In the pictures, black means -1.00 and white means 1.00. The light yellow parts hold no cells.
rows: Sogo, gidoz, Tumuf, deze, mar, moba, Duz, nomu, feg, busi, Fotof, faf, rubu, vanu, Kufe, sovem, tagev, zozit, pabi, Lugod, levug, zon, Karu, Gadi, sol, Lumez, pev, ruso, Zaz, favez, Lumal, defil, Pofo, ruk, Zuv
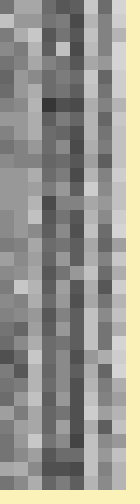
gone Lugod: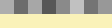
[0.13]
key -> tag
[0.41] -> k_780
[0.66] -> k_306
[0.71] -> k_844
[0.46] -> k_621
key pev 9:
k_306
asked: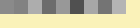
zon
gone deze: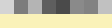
[0.46]

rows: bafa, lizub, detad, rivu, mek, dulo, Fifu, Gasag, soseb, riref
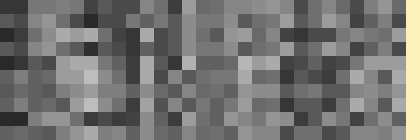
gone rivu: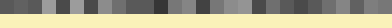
[-0.63]
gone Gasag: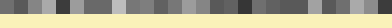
[-0.36]
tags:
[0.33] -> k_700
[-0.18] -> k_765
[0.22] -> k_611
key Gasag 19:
k_765
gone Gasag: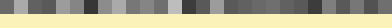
[0.27]
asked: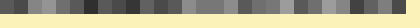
rivu

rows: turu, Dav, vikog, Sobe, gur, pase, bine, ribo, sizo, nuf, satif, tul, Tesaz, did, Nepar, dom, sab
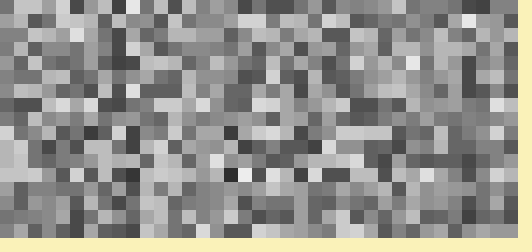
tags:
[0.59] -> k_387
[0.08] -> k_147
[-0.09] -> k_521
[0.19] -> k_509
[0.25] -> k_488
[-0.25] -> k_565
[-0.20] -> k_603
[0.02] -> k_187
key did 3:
k_187
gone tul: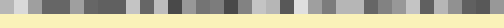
[0.37]
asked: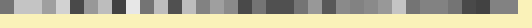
turu
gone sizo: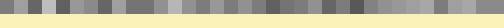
[-0.15]
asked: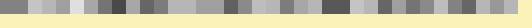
vikog

